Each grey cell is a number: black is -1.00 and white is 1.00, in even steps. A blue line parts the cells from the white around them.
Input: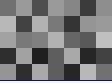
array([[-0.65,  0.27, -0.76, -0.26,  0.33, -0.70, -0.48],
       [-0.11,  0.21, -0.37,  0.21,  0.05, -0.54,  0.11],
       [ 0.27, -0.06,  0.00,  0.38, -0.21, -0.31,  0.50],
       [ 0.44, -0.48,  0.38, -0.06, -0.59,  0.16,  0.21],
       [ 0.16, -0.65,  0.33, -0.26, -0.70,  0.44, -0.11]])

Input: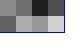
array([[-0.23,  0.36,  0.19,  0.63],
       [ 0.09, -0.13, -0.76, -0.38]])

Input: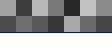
array([[-0.41, -0.12, -0.30, -0.58,  0.33, -0.18, -0.46],
       [ 0.27, -0.52,  0.45, -0.06, -0.69,  0.51,  0.10]])

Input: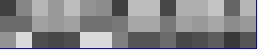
array([[ 0.15,  0.71, -0.39, -0.44, -0.39,  0.71,  0.71,  0.00, -0.33,
        -0.33, -0.16, -0.44, -0.39, -0.27, -0.56, -0.33],
       [-0.50,  0.05,  0.43,  0.20,  0.48,  0.15,  0.10, -0.50,  0.48,
         0.48, -0.44,  0.37,  0.37,  0.54, -0.21,  0.43],
       [-0.16, -0.16,  0.26,  0.20,  0.26, -0.11, -0.11, -0.06,  0.31,
         0.31, -0.06,  0.26,  0.20,  0.31,  0.10,  0.20]])

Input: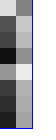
array([[ 0.17,  0.85],
       [-0.35,  0.57],
       [-0.47,  0.46],
       [-0.53,  0.40],
       [-0.64,  0.34],
       [-0.76,  0.28],
       [-0.87,  0.12],
       [ 0.74,  0.02]])

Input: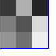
array([[-0.55,  0.38, -0.72],
       [ 0.16, -0.12,  0.87],
       [-0.01, -0.34,  0.70]])

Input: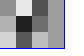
array([[ 0.13,  0.81, -0.36,  0.24],
       [ 0.66, -0.30,  0.49,  0.24],
       [ 0.39, -0.74, -0.13,  0.24]])

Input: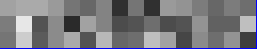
array([[-0.03,  0.81, -0.35,  0.09, -0.67,  0.27,  0.03, -0.40, -0.35,
        -0.14, -0.40, -0.35,  0.15, -0.24, -0.24,  0.50],
       [-0.08,  0.61, -0.29,  0.09,  0.33, -0.35,  0.44, -0.19, -0.14,
         0.50,  0.27, -0.45,  0.09, -0.14,  0.15, -0.51],
       [ 0.27,  0.33,  0.33,  0.21, -0.08, -0.19,  0.03, -0.62, -0.08,
        -0.62,  0.21,  0.15, -0.03, -0.19, -0.03, -0.14]])
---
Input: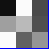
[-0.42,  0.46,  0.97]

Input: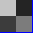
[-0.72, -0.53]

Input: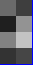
[-0.51, -0.76]

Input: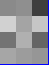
[-0.51,  0.29, -0.10]

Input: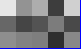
[ 0.63, -0.03, -0.01]

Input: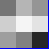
[0.17, 0.92, 0.24]
